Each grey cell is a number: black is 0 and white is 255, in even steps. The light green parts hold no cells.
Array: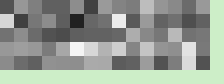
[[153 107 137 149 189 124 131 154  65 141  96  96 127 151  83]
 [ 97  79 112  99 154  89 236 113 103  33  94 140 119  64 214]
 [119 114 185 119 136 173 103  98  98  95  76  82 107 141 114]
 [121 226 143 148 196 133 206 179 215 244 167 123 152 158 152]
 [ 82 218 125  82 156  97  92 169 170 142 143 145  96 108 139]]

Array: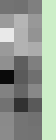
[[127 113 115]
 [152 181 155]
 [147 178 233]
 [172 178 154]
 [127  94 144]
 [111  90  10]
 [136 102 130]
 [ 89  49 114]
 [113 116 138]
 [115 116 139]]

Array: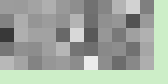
[[127 210 180 133 113 142 153 175 163 155 156]
 [154  82 150 144 110 180 146 156 149 173 130]
 [177 160 121 151  88 216 104 162 162 175  56]
 [166 113 141 137 110 116 182 159 141 144 118]
 [174 136 108 141 235 140 155 150 131 164 184]]

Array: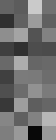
[[113 202  92 100]
 [ 96 156  97  48]
 [130  83 164 142]
 [ 75  77  48  63]
 [105 102 173 105]
 [109 122 123  64]
 [123 146 108  79]
 [102  94 158  56]
 [183 130  96 134]
 [153   8 153 126]]

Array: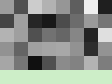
[[ 31 239  94 150 178 204  80 157]
 [117 154 108  76  24  38 160  69]
 [223  35 134 102 114  80 159 179]
 [147  45 146 168 165 160 100 146]
 [125 179 130 139  80  16 118 166]]

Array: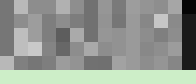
[[  5 166 142 148 157 122 150 113 142 177 141 141 185 118]
 [ 26 138 198 135 154 118 147 113 125 141 126 157 141 118]
 [ 26 141 127 141 154 146 150 113 170  93 126 157 190 118]
 [ 26 156 142 136 154 146 141 169 141 103 132 201 190 118]
 [ 26 134 149 141 154 162 112 113 147 156 126 118 128 184]]

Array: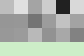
[[217  33 205 164 224 189]
 [163 194 156 116 151 150]
 [130 168 146 185 155 152]]
